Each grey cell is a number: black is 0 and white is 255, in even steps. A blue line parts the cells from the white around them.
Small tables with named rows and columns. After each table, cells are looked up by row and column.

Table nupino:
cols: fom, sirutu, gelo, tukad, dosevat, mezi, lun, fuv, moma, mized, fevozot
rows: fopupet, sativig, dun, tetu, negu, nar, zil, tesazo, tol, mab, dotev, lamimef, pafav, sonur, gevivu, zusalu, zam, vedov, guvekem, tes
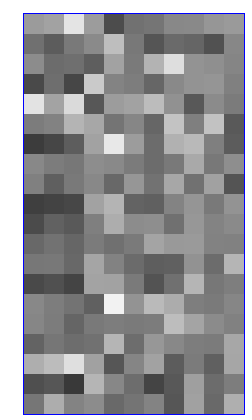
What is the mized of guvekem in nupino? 108
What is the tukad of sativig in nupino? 138
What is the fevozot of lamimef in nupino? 129
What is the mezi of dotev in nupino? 140
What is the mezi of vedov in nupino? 133
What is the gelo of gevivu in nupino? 115
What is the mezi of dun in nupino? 122
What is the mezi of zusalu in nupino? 122
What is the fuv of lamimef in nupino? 153
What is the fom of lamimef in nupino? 104
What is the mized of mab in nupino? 121
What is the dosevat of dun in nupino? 162
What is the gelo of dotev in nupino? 89
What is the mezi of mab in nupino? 99
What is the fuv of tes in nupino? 86
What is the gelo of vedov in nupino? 223
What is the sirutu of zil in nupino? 70
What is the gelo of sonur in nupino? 68
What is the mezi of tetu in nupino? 125
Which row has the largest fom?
negu

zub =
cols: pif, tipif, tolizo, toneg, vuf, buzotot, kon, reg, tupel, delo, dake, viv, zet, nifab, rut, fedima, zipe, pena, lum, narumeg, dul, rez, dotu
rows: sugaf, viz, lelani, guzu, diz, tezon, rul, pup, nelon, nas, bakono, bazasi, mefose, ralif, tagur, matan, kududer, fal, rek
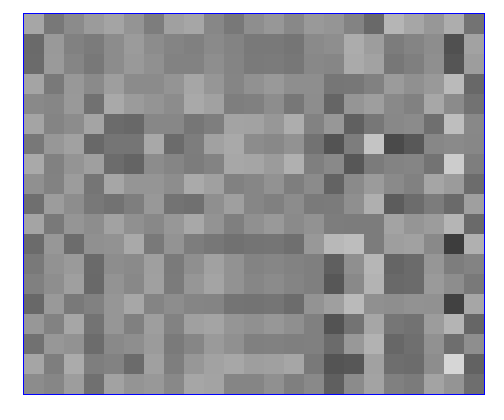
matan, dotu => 102
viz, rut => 138
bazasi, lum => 158
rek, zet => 144
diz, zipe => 149
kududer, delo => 154
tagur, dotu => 166
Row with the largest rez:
fal

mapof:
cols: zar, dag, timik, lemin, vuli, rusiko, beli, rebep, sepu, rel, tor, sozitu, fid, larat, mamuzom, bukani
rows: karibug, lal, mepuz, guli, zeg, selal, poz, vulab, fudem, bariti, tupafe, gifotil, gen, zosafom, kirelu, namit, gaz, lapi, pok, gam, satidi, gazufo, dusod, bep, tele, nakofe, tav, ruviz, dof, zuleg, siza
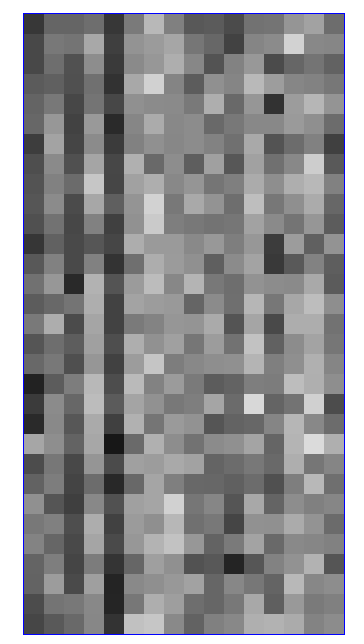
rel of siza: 128
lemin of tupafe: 129
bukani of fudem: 129
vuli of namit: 66
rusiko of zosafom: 155
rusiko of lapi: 156
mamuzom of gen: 130
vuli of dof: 36
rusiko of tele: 160
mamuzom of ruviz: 178
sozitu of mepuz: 152
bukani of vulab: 89
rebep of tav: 194
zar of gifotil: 54
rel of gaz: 156
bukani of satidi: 108
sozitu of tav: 163
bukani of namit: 114

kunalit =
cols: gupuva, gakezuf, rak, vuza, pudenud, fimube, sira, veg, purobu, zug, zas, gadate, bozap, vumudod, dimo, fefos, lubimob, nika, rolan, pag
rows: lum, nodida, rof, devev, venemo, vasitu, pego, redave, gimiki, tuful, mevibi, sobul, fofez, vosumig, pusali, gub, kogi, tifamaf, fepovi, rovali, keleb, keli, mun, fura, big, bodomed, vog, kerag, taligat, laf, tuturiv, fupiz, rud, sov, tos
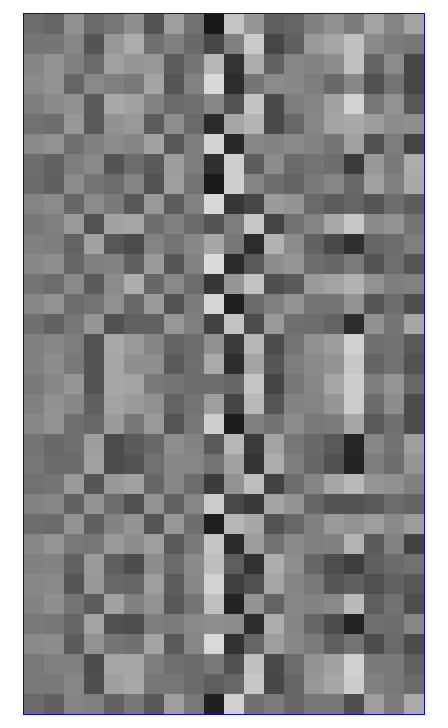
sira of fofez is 155
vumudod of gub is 111
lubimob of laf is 186
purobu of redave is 125
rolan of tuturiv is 109
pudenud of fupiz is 117
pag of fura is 128
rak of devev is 101
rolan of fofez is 111
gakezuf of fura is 117

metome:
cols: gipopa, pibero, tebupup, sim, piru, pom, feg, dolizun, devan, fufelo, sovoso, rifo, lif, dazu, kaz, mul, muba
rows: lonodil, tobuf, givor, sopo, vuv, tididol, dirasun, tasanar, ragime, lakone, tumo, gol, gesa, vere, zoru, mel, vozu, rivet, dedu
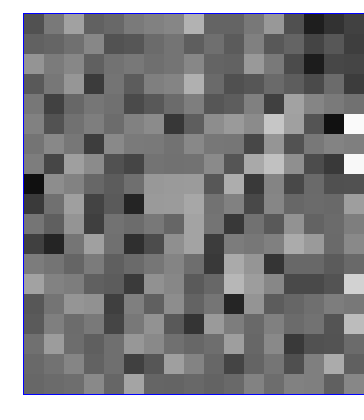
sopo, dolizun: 132
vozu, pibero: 156
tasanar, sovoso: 85
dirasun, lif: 149
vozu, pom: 151
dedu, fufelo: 99
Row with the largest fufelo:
mel

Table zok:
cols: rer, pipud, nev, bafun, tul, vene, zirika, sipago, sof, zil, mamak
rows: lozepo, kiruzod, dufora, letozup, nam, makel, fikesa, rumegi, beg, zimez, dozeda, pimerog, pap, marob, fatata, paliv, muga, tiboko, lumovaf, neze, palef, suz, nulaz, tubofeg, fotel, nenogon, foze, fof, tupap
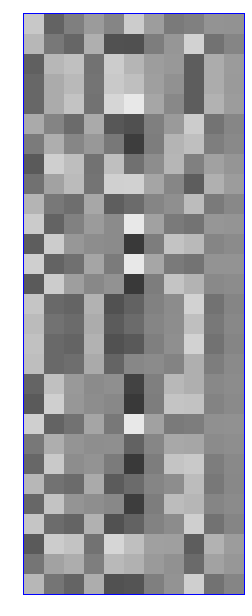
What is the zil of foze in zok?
178
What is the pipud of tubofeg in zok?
114
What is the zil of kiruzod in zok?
114
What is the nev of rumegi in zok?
190
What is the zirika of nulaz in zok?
125
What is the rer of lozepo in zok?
200
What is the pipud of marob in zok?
204
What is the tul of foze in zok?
214
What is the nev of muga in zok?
100
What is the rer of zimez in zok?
180
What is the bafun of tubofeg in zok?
170
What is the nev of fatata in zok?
100
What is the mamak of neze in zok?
138
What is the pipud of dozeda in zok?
99
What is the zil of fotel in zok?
133
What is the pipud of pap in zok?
99
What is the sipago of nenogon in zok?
140
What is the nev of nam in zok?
195
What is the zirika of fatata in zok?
129

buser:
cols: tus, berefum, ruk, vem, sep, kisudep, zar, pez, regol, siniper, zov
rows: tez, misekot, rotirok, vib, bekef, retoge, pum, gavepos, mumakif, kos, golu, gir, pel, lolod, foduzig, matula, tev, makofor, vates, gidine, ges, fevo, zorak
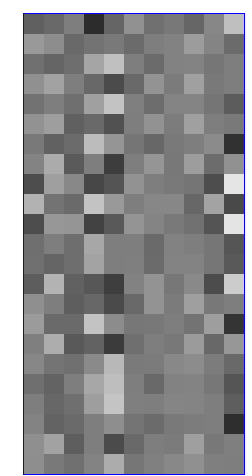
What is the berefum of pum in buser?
97
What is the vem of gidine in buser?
158
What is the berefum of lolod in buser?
179
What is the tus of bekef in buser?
114
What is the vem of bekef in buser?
160
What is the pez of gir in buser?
130
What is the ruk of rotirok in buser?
110
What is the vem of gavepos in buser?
126

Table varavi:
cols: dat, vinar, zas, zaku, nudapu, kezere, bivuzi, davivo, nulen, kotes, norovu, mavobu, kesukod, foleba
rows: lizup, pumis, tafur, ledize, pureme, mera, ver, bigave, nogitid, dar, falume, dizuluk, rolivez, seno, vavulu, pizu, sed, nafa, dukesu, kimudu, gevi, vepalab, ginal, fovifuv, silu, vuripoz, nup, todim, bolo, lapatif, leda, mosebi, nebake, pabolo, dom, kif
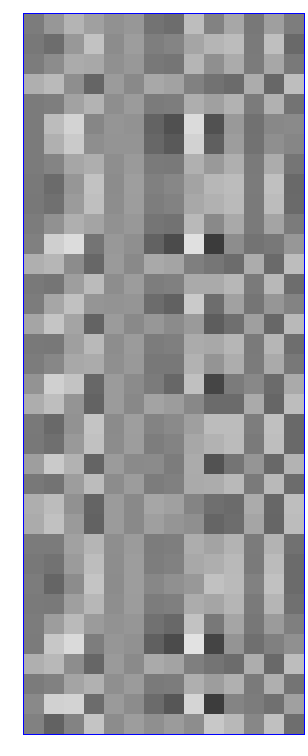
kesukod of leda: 155
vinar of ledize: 186
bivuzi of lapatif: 124
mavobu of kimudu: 170
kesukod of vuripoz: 102
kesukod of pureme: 177
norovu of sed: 182
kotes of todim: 174

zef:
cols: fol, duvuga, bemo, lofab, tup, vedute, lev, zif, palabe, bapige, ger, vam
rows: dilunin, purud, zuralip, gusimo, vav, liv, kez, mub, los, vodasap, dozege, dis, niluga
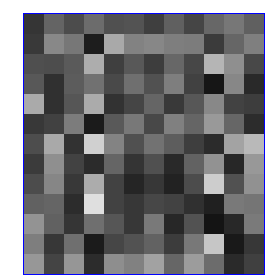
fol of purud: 57
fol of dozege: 147
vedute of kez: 80
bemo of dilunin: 76
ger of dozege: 40
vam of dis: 55
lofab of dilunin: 108
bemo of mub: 66
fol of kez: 77
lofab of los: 172
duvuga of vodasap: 101
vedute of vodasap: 55
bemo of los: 56
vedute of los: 37
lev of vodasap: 71
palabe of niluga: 156
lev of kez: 114
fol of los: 76
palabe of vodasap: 48
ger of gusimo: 135

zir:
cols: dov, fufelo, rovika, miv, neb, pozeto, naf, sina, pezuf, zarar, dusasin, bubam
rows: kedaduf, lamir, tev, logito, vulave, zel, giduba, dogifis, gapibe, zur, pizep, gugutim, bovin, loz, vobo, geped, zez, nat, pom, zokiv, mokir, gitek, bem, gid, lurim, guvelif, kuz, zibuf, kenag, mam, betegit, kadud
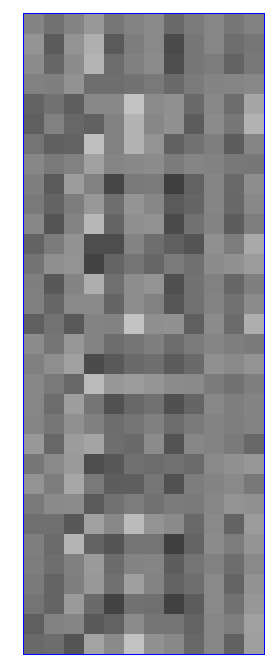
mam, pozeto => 113
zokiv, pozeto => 104
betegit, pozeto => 139
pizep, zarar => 131
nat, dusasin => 137
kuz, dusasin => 124
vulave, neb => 136
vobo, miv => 137
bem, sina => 113
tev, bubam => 120
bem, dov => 119
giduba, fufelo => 96

